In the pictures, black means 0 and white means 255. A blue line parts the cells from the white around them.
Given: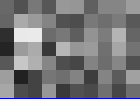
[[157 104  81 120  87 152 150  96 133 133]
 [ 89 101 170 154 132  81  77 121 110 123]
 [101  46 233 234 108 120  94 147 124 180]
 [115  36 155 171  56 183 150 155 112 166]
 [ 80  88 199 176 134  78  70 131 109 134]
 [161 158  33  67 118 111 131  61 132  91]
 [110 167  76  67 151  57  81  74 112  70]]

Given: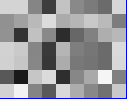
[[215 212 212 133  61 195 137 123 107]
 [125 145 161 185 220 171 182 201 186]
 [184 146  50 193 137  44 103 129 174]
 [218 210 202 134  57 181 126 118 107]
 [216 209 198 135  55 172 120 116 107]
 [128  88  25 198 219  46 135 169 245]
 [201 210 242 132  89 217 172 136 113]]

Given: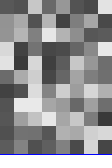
[[227  88  82 199 105 151  83  73]
 [ 73 147 169  82 181  66 126 166]
 [ 91 148 181 128 231 179 142  87]
 [232 216  66 115  71  75 102 137]
 [110 226  58 215  63  92 199 151]
 [111 107 171 206  71 102 164 126]
 [176  66  80 220 131 206 157 214]
 [110  83 233 233 166 154 104 160]
 [ 57  86 159 194 231 166 199 124]
 [216  80 114 113  86 177 169 208]
 [ 70  92 131  80  95 129  74 214]]

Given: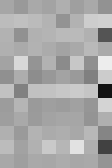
[[146 166 153 169 163 175 159 169]
 [208 188 192 187 179 147 178 205]
 [ 84 178 145 177 180 186 186 177]
 [170 176 170 178 171 163 169 185]
 [237 163 216 148 178 139 199 143]
 [204 144 173 141 152 163 154 128]
 [ 19 193 129 193 194 199 203 197]
 [212 156 181 154 159 156 161 150]
 [175 158 169 155 163 166 166 148]
 [133 176 154 179 171 174 168 184]
 [ 65 188 162 177 201 182 226 175]
 [148 168 159 169 167 172 167 169]]

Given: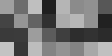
[[ 87 160 109 191  31 181 139 145]
 [ 33  68 149  99  48 171 183 146]
 [ 43  58  59 157  92  63  45  50]
 [192 195  55 189 132 147 132 168]]

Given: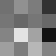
[[ 50 113 145 124]
 [104 118 104 118]
 [ 19 132 227 163]
 [131 159 125 183]]
